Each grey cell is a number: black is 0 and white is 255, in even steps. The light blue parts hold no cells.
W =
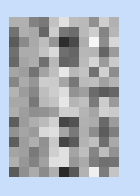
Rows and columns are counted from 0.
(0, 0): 176
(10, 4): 208
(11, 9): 92
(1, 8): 205
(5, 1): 158
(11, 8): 141
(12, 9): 110
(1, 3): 102
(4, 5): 100
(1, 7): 185
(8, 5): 230
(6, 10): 180
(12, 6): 90
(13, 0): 164
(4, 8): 213
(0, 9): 206
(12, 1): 157
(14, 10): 115
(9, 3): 146
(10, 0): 93
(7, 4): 205
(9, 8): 165
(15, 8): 239
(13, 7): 190
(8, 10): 154
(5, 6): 184
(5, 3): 163
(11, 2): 155
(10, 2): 174
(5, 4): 191
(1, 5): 118
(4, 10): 202
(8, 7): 191
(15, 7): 178

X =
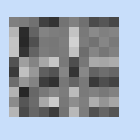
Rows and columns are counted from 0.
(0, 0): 127
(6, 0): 109
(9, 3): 87
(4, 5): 121
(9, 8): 80
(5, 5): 134
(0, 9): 86
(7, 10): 129
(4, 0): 82
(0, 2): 113
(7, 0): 179
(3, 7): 109
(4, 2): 132
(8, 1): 86
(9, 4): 60
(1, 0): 181
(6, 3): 61
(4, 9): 166
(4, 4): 198
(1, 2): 99
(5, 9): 110
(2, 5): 126
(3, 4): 120
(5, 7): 136
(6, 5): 119
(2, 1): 40
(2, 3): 121
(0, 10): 71
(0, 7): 112
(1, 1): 43

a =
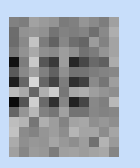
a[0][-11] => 129
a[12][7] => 157
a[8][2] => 207
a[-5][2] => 183
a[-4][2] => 118
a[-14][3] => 154
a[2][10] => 163
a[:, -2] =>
[125, 137, 130, 148, 95, 131, 117, 148, 127, 130, 151, 140, 179, 168]
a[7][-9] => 103
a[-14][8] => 138
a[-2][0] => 171
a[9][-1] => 134
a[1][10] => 174
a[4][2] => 201
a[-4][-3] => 143
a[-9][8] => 125
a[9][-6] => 161
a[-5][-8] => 129
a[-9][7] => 116
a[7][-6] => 119
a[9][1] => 149
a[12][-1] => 154
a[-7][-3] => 158
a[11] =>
[194, 139, 131, 149, 157, 141, 181, 164, 164, 140, 165]
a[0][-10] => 125
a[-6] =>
[10, 84, 207, 106, 48, 134, 33, 70, 136, 127, 184]
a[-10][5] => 157
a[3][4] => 137
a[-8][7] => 65
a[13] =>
[160, 134, 155, 151, 124, 159, 162, 156, 163, 168, 133]
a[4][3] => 86

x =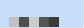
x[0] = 193
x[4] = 58
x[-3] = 203

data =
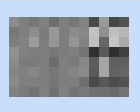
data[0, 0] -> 139
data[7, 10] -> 106
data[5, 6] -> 134
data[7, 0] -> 129
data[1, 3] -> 124
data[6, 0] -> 137
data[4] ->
[139, 123, 122, 127, 108, 127, 122, 136, 93, 166, 95, 95]
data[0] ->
[139, 127, 120, 128, 110, 127, 120, 130, 73, 154, 69, 83]
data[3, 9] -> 90
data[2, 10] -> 198
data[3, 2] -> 127
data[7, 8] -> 112
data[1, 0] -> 120
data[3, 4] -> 120
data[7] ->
[129, 122, 114, 127, 113, 128, 115, 120, 112, 111, 106, 115]
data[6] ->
[137, 126, 126, 126, 119, 126, 126, 110, 73, 88, 76, 82]
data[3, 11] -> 64
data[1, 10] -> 190
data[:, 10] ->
[69, 190, 198, 48, 95, 98, 76, 106]
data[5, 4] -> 121
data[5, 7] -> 139
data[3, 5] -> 125

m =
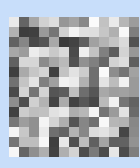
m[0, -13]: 234
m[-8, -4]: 227
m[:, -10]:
[209, 154, 85, 222, 139, 211, 128, 212, 179, 193, 244, 234, 247, 175]
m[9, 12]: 106
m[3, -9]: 201
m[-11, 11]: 211
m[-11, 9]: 128
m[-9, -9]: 64
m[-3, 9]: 226
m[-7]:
[74, 212, 117, 212, 85, 93, 191, 110, 86, 168, 158, 161, 154]
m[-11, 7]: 240
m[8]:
[142, 79, 208, 179, 68, 171, 66, 87, 72, 186, 241, 117, 98]
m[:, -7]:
[164, 243, 67, 75, 82, 226, 235, 191, 66, 173, 84, 179, 81, 211]
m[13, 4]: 66
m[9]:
[65, 204, 190, 193, 225, 232, 173, 183, 244, 117, 155, 226, 106]
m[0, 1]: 100
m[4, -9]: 167
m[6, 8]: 111
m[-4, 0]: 119
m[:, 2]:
[166, 64, 73, 236, 214, 198, 227, 117, 208, 190, 144, 144, 190, 143]
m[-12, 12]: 82
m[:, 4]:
[221, 117, 168, 201, 167, 64, 160, 85, 68, 225, 211, 111, 63, 66]
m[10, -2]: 178
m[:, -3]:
[234, 176, 196, 93, 210, 141, 188, 158, 241, 155, 182, 208, 96, 230]
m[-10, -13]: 97
